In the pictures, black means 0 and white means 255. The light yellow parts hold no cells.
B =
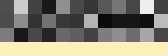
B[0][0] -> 79
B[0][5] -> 73
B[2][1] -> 25
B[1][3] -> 115
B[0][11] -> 65
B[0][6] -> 54
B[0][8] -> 119
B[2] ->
[124, 25, 73, 36, 105, 95, 66, 125, 142, 109, 166, 70]
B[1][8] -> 22
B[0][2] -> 66

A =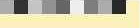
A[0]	172
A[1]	50
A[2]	196

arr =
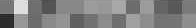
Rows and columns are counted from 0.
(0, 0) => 119
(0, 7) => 151
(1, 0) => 45
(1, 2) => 108
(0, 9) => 109
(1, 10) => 141
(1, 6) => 115

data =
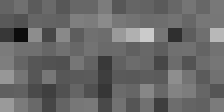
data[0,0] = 100
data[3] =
[123, 112, 112, 102, 113, 103, 115, 106, 107, 96, 104, 94, 112, 113, 100, 114]
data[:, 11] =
[90, 110, 118, 94, 70, 91, 104, 62]
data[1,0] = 89
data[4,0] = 126
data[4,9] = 108
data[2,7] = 109
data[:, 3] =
[106, 100, 71, 102, 82, 119, 63, 70]
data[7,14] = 97
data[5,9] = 89
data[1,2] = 102
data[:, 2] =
[91, 102, 141, 112, 86, 86, 74, 105]
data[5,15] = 113
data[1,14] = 119
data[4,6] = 99
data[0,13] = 117
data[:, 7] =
[124, 139, 109, 106, 57, 62, 54, 73]
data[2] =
[55, 12, 141, 71, 137, 93, 112, 109, 154, 176, 203, 118, 47, 93, 111, 184]
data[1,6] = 124
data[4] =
[126, 101, 86, 82, 80, 118, 99, 57, 97, 108, 103, 70, 108, 83, 108, 118]
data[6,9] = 102
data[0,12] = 103
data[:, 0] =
[100, 89, 55, 123, 126, 151, 95, 154]
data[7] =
[154, 123, 105, 70, 100, 119, 121, 73, 114, 85, 113, 62, 109, 100, 97, 123]

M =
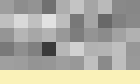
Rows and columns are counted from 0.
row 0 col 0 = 158
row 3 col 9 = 151
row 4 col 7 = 138
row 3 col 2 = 128
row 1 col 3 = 225
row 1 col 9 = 137
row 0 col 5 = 196
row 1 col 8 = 129
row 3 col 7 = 180
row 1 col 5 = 120
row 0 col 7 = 186
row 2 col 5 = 125
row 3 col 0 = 121
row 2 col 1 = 181

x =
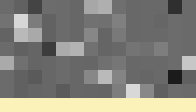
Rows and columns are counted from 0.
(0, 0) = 107
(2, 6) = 135
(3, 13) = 106
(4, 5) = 103
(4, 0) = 170
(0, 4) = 107
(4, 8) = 118
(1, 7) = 112
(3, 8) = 104
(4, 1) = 112
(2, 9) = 104
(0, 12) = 47
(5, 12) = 27
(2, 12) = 108
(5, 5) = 103
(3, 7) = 101
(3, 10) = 112
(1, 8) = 128
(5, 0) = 107
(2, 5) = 103
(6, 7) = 101
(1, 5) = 103
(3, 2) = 101
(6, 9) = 216
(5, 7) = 186
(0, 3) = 108
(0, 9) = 104
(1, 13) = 106
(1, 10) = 105

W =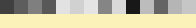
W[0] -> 64
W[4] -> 226
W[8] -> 217
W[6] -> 228
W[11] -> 100

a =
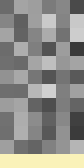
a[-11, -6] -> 107
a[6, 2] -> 183
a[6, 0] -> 110
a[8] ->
[113, 173, 140, 97, 136, 64]
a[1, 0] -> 133
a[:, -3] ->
[123, 202, 172, 83, 191, 84, 208, 78, 97, 88, 129]
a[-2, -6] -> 111
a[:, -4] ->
[158, 159, 133, 127, 165, 118, 183, 99, 140, 133, 100]
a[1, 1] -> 96
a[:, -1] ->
[74, 200, 205, 58, 164, 89, 161, 100, 64, 59, 181]
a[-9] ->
[164, 99, 133, 172, 114, 205]
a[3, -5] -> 174
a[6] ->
[110, 109, 183, 208, 127, 161]

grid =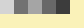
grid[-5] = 212
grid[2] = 165
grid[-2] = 104
